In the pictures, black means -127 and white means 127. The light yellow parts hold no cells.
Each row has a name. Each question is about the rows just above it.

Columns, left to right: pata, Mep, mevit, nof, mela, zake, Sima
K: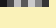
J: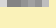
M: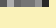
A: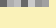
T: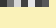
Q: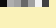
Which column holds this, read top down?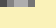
Mep
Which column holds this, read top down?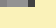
zake
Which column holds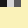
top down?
pata
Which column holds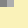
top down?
Mep
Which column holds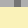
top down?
Mep
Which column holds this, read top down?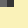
pata

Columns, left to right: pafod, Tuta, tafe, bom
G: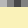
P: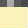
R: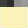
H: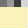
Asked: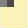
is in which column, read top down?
bom
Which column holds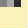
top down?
Tuta
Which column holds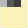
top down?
pafod
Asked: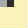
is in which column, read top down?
Tuta
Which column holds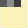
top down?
tafe
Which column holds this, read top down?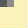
tafe

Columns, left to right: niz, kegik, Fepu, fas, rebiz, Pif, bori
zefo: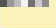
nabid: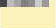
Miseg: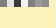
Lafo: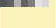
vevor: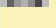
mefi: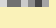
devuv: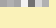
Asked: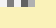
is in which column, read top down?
fas
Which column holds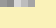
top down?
bori
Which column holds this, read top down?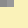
bori

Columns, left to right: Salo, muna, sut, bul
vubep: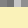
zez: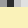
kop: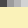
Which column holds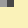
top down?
Salo
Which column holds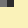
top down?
muna
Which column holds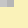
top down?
sut
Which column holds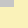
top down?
sut
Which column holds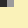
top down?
muna

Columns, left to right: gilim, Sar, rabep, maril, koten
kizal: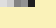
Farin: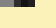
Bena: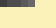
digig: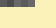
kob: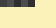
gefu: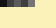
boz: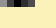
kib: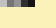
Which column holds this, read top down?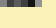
gilim
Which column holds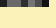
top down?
koten
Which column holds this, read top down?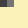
Sar
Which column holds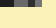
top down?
koten
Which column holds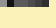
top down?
maril

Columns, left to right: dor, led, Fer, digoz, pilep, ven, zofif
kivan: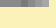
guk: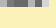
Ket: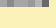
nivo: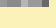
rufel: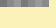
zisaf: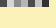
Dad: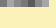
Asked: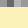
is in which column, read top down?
ven
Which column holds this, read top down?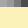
dor
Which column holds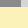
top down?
led
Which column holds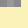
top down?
Fer
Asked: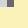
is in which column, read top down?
zofif
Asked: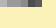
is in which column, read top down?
pilep
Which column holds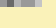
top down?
ven

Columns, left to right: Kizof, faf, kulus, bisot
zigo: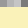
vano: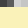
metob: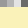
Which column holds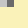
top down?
bisot
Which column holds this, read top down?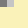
bisot
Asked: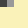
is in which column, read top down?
Kizof
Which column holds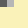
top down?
faf
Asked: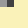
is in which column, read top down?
Kizof
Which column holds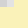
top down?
kulus

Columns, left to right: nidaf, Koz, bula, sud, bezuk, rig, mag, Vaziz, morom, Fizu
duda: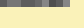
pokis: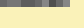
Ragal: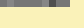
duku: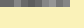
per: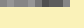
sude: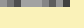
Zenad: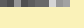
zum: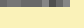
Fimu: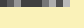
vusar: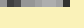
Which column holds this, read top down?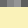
nidaf
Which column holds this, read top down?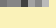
Fizu
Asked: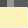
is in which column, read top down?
Vaziz

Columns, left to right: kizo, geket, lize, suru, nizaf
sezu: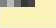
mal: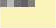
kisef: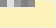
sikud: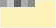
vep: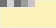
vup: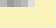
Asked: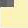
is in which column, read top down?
lize
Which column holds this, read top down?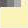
suru
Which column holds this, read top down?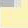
geket
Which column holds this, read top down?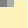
suru
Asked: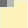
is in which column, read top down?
kizo

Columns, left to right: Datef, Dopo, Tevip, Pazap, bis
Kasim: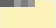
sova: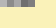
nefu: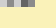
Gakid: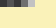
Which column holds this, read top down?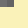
Pazap
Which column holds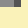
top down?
Dopo
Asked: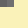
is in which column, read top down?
Pazap
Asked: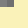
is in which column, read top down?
Pazap

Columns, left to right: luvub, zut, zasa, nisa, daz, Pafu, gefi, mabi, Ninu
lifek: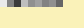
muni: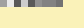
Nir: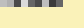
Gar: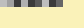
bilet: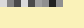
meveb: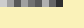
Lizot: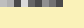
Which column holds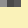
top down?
Pafu
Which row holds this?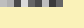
Nir
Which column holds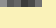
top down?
daz
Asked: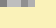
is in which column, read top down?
gefi

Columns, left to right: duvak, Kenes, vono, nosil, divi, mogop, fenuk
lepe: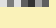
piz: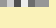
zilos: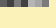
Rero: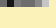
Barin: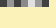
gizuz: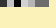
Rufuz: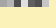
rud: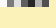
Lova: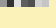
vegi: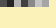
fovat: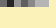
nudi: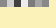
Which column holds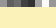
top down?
duvak
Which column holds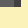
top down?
nosil

